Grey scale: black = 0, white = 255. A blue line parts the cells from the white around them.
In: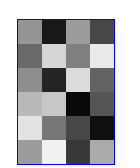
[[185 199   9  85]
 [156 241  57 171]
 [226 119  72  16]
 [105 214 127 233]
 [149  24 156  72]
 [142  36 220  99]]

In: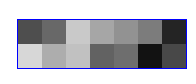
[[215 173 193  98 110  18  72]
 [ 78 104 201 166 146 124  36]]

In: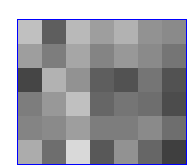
[[ 69 178 146  94  82 117  82]
 [132 138 158 125 125 138 110]
 [158 125 166 132 152 138 117]
 [192  94 185 158 178 146 138]
 [125 152 192 102 117 110  76]
 [172 110 217  88 146 102  63]]

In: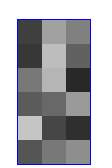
[[120 181  40]
 [197  70  47]
 [ 55 189  97]
 [ 63 161 128]
 [ 85 120 142]
 [ 91 104 154]]

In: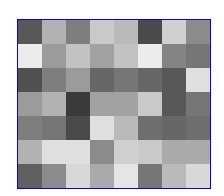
[[155 178  59 162 162 201  88 118]
 [126 118  74 223 186 110 103 110]
 [ 88 178 126 201 186  74 208 139]
 [ 81 126 155 103 118 103  88 223]
 [236 155 194 162 194 236 132 118]
 [ 96 139 216 170 229 118 186 216]
 [178 223 223 139 208 201 170 170]]

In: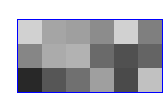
[[ 40  86 112 159  74 193]
 [209 165 159 140 209 127]
 [134 171 178 106  80 100]]

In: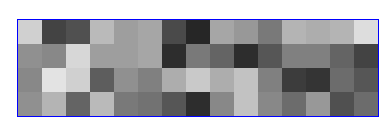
[[208  67  80 186 158 166  74  38 166 152 121 180 173 180 221]
 [144 180 100 186 121 114  86  45 136 194 136 108 152  80 108]
 [136 227 208  93 144 128 173 201 173 194 128  60  52 108  86]
 [144 136 215 158 158 166  45 121 100  45  86 128 128 100  67]]
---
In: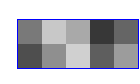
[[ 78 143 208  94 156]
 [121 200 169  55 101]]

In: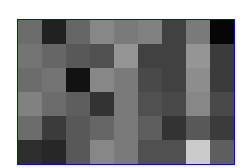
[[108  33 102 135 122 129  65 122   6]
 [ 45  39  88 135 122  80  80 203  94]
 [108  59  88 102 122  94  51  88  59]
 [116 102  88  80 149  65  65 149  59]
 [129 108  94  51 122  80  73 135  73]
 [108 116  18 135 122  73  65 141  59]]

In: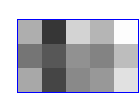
[[174  54 211 181 253]
 [168  69 137 152 225]
 [117  87 145 131 189]]

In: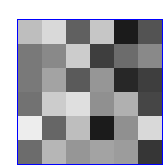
[[237 102 190  27 144 217]
 [121 137 204  62 108 137]
 [121 163  90 150  39  62]
 [108 182 150 163 156  54]
 [114 204 223 144 176  70]
 [190 217  96 198  27  83]]

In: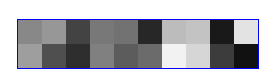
[[158  79  46 128  92 107 242 214  60  17]
 [136 151  67 120 114  39 188 195  25 227]]

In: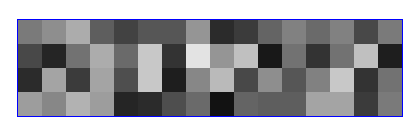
[[ 72  37 114 172 106 200  51 227 149 192  24 114  51 114 192  30]
 [157 135 178 157  37  43  78 106  18 100  94  94 164 164  59 122]
 [122 142 172  94  66  86  86 149  43  59 100 129 106 129  72 122]
 [ 43 164  59 164  78 200  30 135 186  72 142  86 129 200  51 114]]
